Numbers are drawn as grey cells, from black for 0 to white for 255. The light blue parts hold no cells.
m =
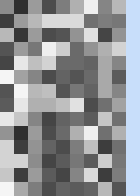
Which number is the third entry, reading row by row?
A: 155
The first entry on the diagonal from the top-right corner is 184
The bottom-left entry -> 245
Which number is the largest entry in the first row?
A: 239
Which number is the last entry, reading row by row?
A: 84
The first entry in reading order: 140
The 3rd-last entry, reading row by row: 99
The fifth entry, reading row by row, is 125
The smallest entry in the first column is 61
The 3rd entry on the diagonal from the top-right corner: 225
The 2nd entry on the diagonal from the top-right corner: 125
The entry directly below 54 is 155

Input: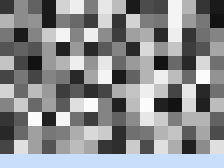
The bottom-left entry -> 69
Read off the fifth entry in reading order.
211
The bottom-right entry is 223
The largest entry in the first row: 244
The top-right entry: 26
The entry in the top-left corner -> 53
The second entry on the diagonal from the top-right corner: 119
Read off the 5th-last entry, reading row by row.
223
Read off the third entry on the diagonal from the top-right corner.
53
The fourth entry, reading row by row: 26
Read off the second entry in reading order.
140
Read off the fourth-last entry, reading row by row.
173

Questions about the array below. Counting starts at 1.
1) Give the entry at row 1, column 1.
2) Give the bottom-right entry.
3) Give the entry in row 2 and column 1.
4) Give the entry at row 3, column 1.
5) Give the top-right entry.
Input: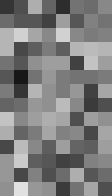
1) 53
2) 79
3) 108
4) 181
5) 136

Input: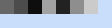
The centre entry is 162
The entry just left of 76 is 103

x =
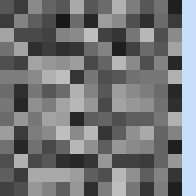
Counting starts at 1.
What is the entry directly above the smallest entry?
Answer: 87
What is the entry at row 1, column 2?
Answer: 59
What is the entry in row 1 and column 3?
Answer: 138
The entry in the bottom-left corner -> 65
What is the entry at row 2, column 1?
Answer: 59
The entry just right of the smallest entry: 107
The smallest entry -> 24
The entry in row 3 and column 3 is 73
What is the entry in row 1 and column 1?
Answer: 87
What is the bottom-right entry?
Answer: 31
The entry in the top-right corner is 31
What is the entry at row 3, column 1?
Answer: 163
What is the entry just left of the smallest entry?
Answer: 73

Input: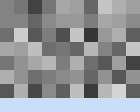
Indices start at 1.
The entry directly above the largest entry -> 87
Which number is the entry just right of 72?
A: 138
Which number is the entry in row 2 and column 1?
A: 131
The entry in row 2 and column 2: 131
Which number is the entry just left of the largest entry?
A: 183
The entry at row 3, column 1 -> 110
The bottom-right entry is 95
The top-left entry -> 131
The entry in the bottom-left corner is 87
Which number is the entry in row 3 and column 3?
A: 87
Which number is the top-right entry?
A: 159
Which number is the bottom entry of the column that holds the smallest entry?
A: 59
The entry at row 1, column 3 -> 66
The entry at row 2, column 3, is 102
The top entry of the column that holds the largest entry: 175
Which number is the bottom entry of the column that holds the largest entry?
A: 212
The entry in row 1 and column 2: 118

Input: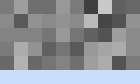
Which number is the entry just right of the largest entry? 97
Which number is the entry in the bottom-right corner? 123
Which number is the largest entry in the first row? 200
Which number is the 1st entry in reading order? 123
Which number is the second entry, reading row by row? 158
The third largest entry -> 178
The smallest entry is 63
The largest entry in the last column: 146
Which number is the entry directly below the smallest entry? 186
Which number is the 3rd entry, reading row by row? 111
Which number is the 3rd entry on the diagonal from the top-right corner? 83
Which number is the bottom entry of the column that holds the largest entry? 172
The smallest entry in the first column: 104
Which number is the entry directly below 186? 97
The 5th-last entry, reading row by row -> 111

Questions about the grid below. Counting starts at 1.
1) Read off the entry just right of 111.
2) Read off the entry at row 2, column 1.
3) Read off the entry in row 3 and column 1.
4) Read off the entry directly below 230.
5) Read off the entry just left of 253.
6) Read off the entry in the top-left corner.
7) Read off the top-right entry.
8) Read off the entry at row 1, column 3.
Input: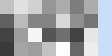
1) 66
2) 97
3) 66
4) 237
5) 194
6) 194
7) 172
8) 209

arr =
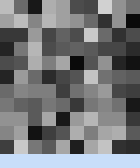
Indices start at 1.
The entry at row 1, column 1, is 188
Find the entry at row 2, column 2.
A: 188
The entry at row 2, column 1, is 160
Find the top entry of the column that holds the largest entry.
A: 209
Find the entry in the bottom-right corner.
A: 43
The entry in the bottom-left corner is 62
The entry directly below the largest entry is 49
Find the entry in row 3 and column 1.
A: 56
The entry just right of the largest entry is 146
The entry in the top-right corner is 113
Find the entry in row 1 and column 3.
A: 24
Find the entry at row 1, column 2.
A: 106
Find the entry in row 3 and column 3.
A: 154

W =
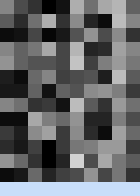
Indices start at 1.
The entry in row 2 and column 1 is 91
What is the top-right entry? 98
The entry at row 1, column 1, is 133
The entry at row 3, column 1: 12
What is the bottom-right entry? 50
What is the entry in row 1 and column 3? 50
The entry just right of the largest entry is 76
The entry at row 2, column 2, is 43
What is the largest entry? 210
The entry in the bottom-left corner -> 12
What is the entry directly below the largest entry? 76
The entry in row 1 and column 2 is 76
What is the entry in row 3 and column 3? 70
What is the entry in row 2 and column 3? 112
